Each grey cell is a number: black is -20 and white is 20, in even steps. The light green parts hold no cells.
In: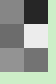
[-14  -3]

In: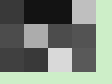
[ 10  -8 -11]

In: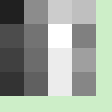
[ 10  20  -3 -12]

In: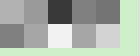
[-2  6]

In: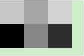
[13  1]

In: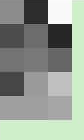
[19 -3 -2]

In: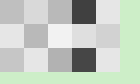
[16 15  8]
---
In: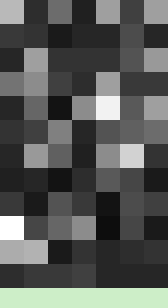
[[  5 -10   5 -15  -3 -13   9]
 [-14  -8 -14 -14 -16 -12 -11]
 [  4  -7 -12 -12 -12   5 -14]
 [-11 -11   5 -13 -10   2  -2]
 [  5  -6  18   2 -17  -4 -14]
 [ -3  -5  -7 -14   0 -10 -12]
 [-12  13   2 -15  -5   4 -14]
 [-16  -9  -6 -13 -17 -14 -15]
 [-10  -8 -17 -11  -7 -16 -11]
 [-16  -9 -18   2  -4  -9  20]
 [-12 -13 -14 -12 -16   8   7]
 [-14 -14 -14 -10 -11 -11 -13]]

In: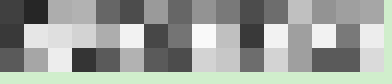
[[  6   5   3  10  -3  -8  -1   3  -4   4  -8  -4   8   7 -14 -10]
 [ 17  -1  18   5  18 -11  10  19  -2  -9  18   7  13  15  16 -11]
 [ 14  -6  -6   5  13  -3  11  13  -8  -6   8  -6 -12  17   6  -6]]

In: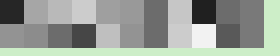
[[ -1  -3 -15  11  -3   4   5  12   9   6 -14]
 [ -1  -6  18  12  -3   3  10  -9  -3   2   3]]

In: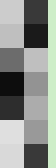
[[-11  12]
 [-16  10]
 [ 10  -3]
 [  3 -18]
 [  7 -13]
 [  4  15]
 [-11  14]]

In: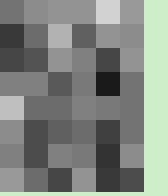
[[  4  13   3   3   2  -2]
 [  2   3  -5   8  -3 -11]
 [  3  -9   0   3  -7  -9]
 [ -2 -16  -1  -6   0   0]
 [ -2  -1   0  -3  -3  10]
 [ -2 -10  -3  -5  -8   2]
 [  2 -12  -1   0  -8   0]
 [ -8 -11   3  -9  -3   4]]

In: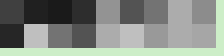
[[  2   7  -2  -7   3 -13 -16 -15 -10]
 [  6   7   4  10   7  -7  -2  10 -14]]

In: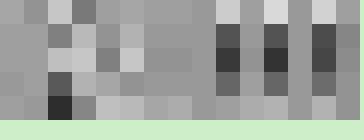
[[  5  13   4  14   5  12   4   5   5   6   5  -1  11   3   6]
 [  1  -8   4  -7   4  -7   4   4   4   8   3   9   0   5   5]
 [  2  -9   4 -12   3 -11   4   3   3  11   0  11  10   5   5]
 [  3  -3   4  -4   5  -4   4   4   4   3   6   8  -6   5   4]
 [  3   8   4   8   7   5   4   7   6   9  10   1 -13   4   5]]
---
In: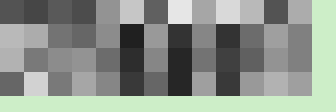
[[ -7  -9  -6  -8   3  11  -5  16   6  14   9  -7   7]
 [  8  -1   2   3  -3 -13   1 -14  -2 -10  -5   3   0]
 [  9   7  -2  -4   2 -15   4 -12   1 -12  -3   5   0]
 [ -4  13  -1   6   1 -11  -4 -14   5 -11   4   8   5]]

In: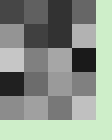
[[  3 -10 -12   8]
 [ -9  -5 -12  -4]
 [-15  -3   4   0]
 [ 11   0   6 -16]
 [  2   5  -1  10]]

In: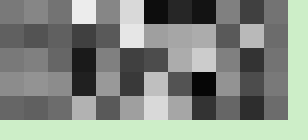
[[ -5  -7  -5 -10  -6  16   5   6   7  -6   9  -3]
 [ -4  -5  -3   8  -6   5  14   6 -12  -4 -13  -3]
 [ -1   0  -4 -16   0 -10  -8   7  12   0 -12  -2]
 [ -1   1  -2  17   1  14 -18 -14 -17   0 -10  -2]
 [  2   3   2 -15   4 -11  10  -7 -19   3  -8  -1]]

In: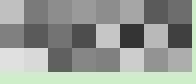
[[  0  -6  -2  -8  11 -12   9 -10]
 [ 10  -1   2   4   2   6  -6  -3]
 [ 15  14  -5   1   0  12   3   7]]

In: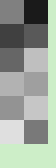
[[  0 -16]
 [-10  -6]
 [ 15  -1]
 [  8   5]
 [ -4  10]
 [  3  11]]

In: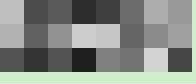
[[ -7 -12  -7 -15   0  -2  13  -9]
 [ 10  -8  -6 -13 -10  -3   7   4]
 [  8  -5   3  12  11  -4   2   5]]

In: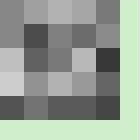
[[  1  -8   0  -3   2]
 [ 10  -5  -1   9 -11]
 [ -7  -2  -6  -6  -9]
 [ 12   3   8   4  -4]
 [  1   5   8   6  -1]]

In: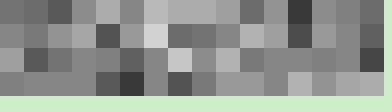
[[  5  -6  -2   1   0  -5   1  11   2   8  -1   1   1   0   1  -9]
 [ -2  -3  -6   2   7   1   9   7   7   5  -3   3 -11   2   0  -3]
 [  1  -1   3   6  -7   4  13  -3  -2   1   8   5  -8   4   1  -5]
 [  0   1   1   1  -6 -11   1  -7  -1   4   4   1   8   3   6   7]]
